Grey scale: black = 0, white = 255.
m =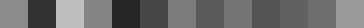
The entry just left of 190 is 50
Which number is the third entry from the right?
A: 97
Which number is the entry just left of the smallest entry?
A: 132
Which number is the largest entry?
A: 190

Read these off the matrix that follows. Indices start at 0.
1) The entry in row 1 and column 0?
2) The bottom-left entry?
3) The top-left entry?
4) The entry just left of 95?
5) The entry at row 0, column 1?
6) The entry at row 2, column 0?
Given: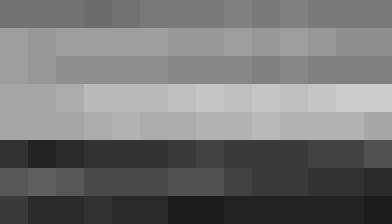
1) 158
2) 58
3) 114
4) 87
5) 114
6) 158

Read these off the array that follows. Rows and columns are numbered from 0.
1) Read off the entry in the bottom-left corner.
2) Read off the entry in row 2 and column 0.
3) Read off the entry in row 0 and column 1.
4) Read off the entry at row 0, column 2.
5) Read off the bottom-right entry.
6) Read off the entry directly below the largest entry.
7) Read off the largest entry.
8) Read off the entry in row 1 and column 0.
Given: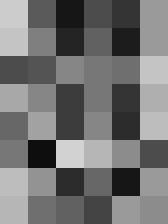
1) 182
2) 76
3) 90
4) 22
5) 140
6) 44
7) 210
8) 196

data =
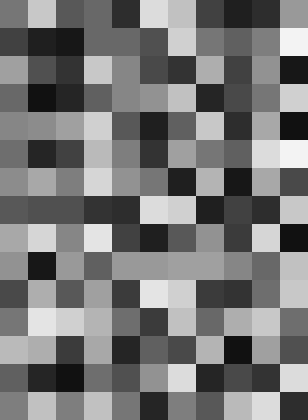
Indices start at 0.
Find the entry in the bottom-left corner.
126
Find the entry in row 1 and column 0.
65
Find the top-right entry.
153
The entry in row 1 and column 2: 23
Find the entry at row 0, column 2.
88
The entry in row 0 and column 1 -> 200
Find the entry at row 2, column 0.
160
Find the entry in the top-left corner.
118
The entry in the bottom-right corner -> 45
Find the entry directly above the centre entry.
118
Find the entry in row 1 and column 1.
31
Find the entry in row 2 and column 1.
80
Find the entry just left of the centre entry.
45
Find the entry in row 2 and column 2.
51

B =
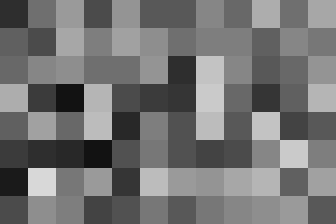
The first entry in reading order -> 46
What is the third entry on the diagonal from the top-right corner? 88
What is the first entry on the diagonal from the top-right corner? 167
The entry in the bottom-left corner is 75
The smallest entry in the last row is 67
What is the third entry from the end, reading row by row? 142
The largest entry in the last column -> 181
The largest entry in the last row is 154
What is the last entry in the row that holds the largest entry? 161
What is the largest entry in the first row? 173
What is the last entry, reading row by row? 88
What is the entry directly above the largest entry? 46
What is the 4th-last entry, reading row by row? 134
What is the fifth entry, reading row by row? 148
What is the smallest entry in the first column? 26
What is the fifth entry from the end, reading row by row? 119
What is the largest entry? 216
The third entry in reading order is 154
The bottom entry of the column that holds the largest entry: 142
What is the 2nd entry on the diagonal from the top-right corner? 134

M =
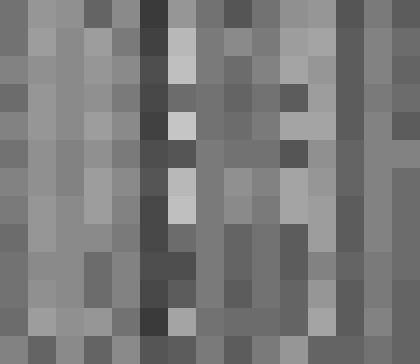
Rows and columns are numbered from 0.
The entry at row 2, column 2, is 138
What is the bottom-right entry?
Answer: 100
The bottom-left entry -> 130
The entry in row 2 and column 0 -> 130
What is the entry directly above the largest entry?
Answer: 108
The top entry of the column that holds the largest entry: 150
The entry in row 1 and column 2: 138
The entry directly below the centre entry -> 122
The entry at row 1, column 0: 114
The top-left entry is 114
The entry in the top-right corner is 92
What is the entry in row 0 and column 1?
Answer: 150
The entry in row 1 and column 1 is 157
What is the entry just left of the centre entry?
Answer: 184
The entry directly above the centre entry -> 122
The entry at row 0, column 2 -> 144
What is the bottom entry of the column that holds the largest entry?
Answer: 92
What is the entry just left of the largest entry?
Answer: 65
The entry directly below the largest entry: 85

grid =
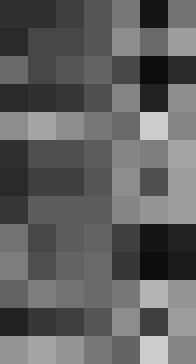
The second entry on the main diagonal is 71
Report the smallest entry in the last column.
27
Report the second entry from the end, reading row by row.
204
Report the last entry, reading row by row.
133
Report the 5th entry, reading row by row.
120
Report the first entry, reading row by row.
48
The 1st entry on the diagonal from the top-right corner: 114
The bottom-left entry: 149
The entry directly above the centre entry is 93
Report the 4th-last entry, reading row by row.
120
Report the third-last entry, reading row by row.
99
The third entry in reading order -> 63
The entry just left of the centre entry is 63
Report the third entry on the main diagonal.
86
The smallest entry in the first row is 21
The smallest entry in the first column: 34
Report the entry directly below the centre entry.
93
